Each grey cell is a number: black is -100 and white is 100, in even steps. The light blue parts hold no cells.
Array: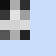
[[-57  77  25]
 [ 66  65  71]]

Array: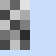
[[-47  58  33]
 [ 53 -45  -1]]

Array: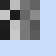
[[ 55 -79 -19]
 [-77  51  -4]]

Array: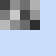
[[ -3  57 -46]
 [ 45  10 -15]]

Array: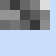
[[ 16  15 -46]
 [-16  -9 -24]]

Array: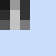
[[-65  54 -59]
 [-32  52  -5]]
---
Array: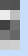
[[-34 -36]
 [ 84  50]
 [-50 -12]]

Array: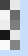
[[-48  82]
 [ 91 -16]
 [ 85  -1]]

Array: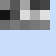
[[  3 -32]
 [-85 -41]
 [-15  -6]]

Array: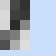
[[ 63 -44]
 [ 71 -51]
 [ 69 -66]]

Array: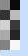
[[  8 -93]
 [-60  47]
 [ 64 -55]]

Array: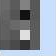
[[-17 -29]
 [-21 -34]
 [-25 -18]]

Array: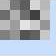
[[ 44  -6]
 [-15  39]
 [ 47  23]]
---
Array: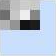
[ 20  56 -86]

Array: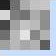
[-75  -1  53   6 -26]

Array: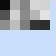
[-92  64  -2]

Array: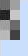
[-16  56]

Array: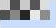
[64  6]

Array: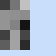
[-52  13 -84]

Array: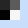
[-71  93]

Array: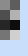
[ 9 40]

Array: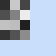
[-64   2 -75]
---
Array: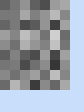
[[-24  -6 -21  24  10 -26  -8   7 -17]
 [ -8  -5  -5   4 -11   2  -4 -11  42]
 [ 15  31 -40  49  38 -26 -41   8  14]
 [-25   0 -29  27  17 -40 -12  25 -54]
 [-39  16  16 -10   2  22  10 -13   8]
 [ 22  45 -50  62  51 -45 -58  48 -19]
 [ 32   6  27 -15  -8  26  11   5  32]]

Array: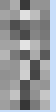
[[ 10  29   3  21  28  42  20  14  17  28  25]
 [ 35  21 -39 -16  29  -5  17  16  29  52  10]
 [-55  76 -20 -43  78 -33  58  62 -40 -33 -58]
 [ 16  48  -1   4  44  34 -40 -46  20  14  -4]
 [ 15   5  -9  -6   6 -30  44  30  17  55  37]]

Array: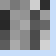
[[ 16 -67 -69 -39 -28]
 [ -6  20  13  20  33]
 [  9  16  31   8   9]
 [ 62 -44 -30 -41 -39]
 [-65  23 -19  41  65]]

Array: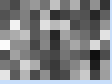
[[-22 -36 -26  20  97 -40  -5  79]
 [-43 -20  90  35  12  26 -17 -29]
 [  4   0  -2  51  11   0  66  42]
 [ 20 -46 -33 -31 -46 -23  36 -42]
 [-10  40  75   2   5 -35 -40  12]
 [ 51 -65  45 -71 -61 -45 -55 -51]
 [-10 -48  61  28  -3  -8 -20 -43]
 [ 37 -30 -44   0  31 -24   4  25]
 [-43 -36 -31 -14   1 -36  36  58]
 [ 14 -70 -46 -39  70 -88 -77 -49]
 [-60 -25  16  77  -8 -40  27  24]]

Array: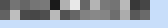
[[-37 -23]
 [ -9  49]
 [-20 -42]
 [ -8 -44]
 [ -5 -39]
 [-80  45]
 [ 39 -36]
 [ 82 -20]
 [-20   2]
 [ 41   7]
 [ -5   4]
 [ -9 -14]
 [ 45  35]
 [-56 -31]
 [-45 -17]]

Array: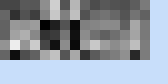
[[-44 -20 -23 -23  15 -21]
 [-45 -62  19  27  86 -89]
 [-30 -36  15  37  17 -39]
 [-32 -51  22   7  59 -24]
 [ 11   3 -99 -61 -45  32]
 [ 62  56 -76 -54 -87  51]
 [-34   0 -35  -8  10 -33]
 [ 43  50 -92 -87 -92  32]
 [-22 -36   0  10  25 -60]
 [-40 -15   4 -12  57 -29]
 [-31 -10   9 -25  23 -10]
 [-36 -19   8 -13  10  -2]
 [-38 -34 -25   3  21  13]
 [-27 -10  31  29  49 -69]
 [ -4 -24  -5  -5  -2  -3]]
